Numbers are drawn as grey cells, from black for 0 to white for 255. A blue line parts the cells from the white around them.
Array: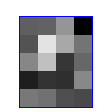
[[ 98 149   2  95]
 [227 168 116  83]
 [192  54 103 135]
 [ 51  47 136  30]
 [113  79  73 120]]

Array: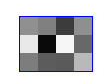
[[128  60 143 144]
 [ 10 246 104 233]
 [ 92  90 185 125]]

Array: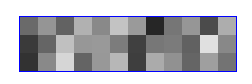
[[149  98 177 137 195 154  38 118 150  75 173 106]
 [101 192 151 153 124  64 119 123  97 224 136  58]
 [137 214 100 152 183  62 171 145 101 159 115  50]]

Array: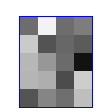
[[243 109 125 109]
 [ 83 103  91 202]
 [151 107  18 183]
 [174  76 205 181]
 [133 111 190  84]]

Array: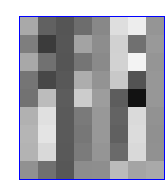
[[ 97  85 109 136 222 237 149 169]
 [ 59  86 163 141 209 112 153 126]
 [113  85 117 138 210 243 149 168]
 [ 71  88 173 147 200  83 151 117]
 [188  92 204 157  93  18 151 114]
 [224  90 122 152  99 218 146 177]
 [228  90 119 152  96 220 144 181]
 [217  89 123 149 106 217 145 179]
 [112  87 141 142 187 164 169 145]]

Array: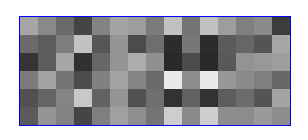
[[137 105  68 131 164 157 123 193 116 193 157 128 139  60 166]
 [ 92 125 194  86 149  75 110  44 119  44  91 102  84 165 106]
 [ 92 166  49 103 148 173 144  41  75  41  89 147 152 158  52]
 [162 115  75 129 162 134 105 234 141 234 151 138 127 104 124]
 [100 132 200  98 149  81 111  50  97  50  92 108  84 164  80]
 [148 130  69 127 160 142 116 205 138 205 141 140 154 141  90]]

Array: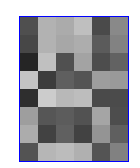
[[178 171 191  74 137  79]
 [178 167 173  91 130  71]
 [192  80 163  77  98  37]
 [ 60  95  84 157 153 196]
 [204 184 189  74  75  46]
 [ 86  92  82 165  77 158]
 [ 66  96  66 148  95 172]
 [182 188 176  84 129  83]]

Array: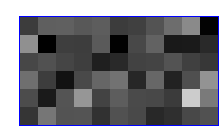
[[ 95  96  88  93  60  64  83 109 138   3  60]
 [  0  62  61  90   1  72  98  25  26  41 144]
 [ 81  69  62  31  41  66  68  83  64  55  71]
 [ 61  18  73 102 114  39 103  34  79 147 111]
 [ 26  84 150  67  93  74  72  59 204 122  76]
 [118  83  84  49  81  73  40  47  72  81  53]]
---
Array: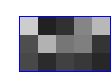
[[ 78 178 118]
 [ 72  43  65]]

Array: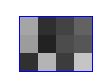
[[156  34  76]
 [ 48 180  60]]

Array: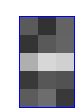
[[ 52  89 100]
 [175 215 208]]

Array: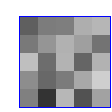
[[121 149 177]
 [191 109 179]]

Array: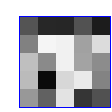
[[129 245 241]
 [191 138 241]]

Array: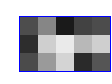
[[ 45 207 234]
 [ 75 154 212]]

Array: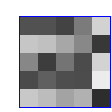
[[198 192 167]
 [135  61 116]]

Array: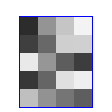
[[ 63 104 207]
 [233 150  93]]
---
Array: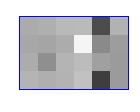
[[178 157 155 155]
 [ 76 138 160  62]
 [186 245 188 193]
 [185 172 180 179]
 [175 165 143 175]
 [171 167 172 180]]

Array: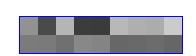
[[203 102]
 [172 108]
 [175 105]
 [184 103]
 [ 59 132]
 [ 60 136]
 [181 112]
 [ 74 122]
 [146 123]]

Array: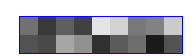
[[203  83]
 [130  26]
 [121 110]
 [210  91]
 [229  48]
 [ 65 145]
 [ 95 166]
 [ 57  73]
 [113  83]]

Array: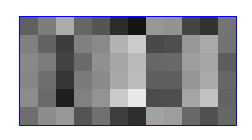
[[116 114  93 103  99 103]
 [ 51 169 165 169 194  80]
 [ 69 151 158 149 165 104]
 [146  78 105  95  78 157]
 [151  73 103  94  76 162]
 [ 20 203 186 188 232  47]
 [ 44 178 165 168 202  62]
 [ 85 137 144 138 147 112]
 [102 128 106 123 129  84]
 [171  61  67  54  31 152]
 [125  99 124 111 106 140]
 [ 96 128 136 134 140 110]]

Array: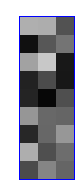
[[ 82 116  24  23  79 101 151 109 101]
 [173  87 200  75   7 104 103  79 133]
 [175  16 162  34  36 150  39 174  75]]

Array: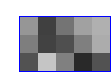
[[176 172  82]
 [161 127  41]
 [116  79 128]
 [ 64  66 197]
 [150 126  82]]

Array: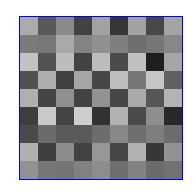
[[164 135 165  97 179  40 108 146 114]
 [ 72 118  31 197  86 142 126  55 107]
 [162 110 192 119 169  74 111 178 130]
 [ 54 127  74 189  70 178 135  71 111]
 [161 144 188  71 146  50 109 151 141]
 [ 66 131  67 166  67 206  90  66 129]
 [138 169 188  64 144  68  90 140 116]
 [ 89 120  83 174  69 201 107  62 119]
 [171 123 194  81 175  62  74 176 146]]

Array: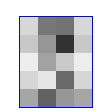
[[215 200 237 214 166]
 [114  50 201 105 151]
 [119 150 162 230  98]
 [215 200 237 214 166]]
